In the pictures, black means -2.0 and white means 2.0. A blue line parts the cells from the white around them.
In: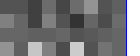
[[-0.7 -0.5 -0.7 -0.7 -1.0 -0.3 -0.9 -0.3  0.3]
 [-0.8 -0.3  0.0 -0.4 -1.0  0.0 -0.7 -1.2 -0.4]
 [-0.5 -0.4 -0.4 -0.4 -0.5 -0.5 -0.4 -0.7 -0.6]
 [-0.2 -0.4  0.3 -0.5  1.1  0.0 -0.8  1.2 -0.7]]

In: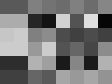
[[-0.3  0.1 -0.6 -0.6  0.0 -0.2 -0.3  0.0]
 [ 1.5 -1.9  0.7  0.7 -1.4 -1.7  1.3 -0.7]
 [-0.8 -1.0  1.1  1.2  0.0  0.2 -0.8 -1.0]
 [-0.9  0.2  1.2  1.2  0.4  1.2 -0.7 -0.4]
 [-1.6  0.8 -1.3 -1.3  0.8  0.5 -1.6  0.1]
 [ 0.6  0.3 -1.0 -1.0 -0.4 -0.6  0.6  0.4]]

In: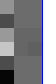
[[-0.3 -0.3  0.3]
 [-0.3 -0.3 -0.8]
 [-0.4 -0.4  0.4]
 [-0.4 -0.5  1.1]
 [-0.3 -0.3 -0.8]
 [-0.3 -0.3 -1.9]]

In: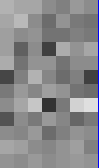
[[ 0.4  0.2  0.8  0.6  0.6  0.2  0.0]
 [-0.1 -0.2  0.6  0.9  0.2 -0.3  0.3]
 [ 0.0 -0.1  0.5  0.2  0.3 -0.2 -0.2]
 [ 0.3  0.6  0.5 -0.5  0.2 -1.0  0.7]
 [ 0.2  0.2  0.7 -0.2  0.3  0.3 -0.2]
 [ 0.0 -1.0 -0.9  0.0  0.8  0.1 -0.3]
 [-0.2 -0.3 -0.1  0.4  0.1  0.5  0.3]
 [ 1.3  1.5  0.2  0.6  1.1 -1.2 -0.1]
 [-0.4 -0.1 -0.7  0.2 -0.1  0.4  0.1]
 [ 0.3  0.2  0.2  0.1  0.4 -0.3  0.0]
 [ 0.5  0.0  0.6  0.5  0.2  0.1  0.3]
 [ 0.4  0.3  0.3  0.2  0.4  0.2  0.3]]

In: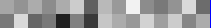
[[ 1.4 -0.3  0.6  0.3  0.7  0.2  0.7  1.2 -0.5  0.9  0.4  1.8  0.2 -0.1
   0.3]
 [ 0.1  0.7 -0.1  1.4 -0.4 -0.1 -1.5  0.0 -1.1  1.1  0.7  0.4  1.3  0.5
   1.2]]

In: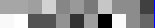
[[ 0.2 -1.0  0.6  0.6  0.5  1.3  0.1  0.4 -0.1  1.1  0.2]
 [ 0.2 -0.4  1.9  2.0 -0.7 -0.7  0.3 -1.2  0.5 -2.0  1.9]]
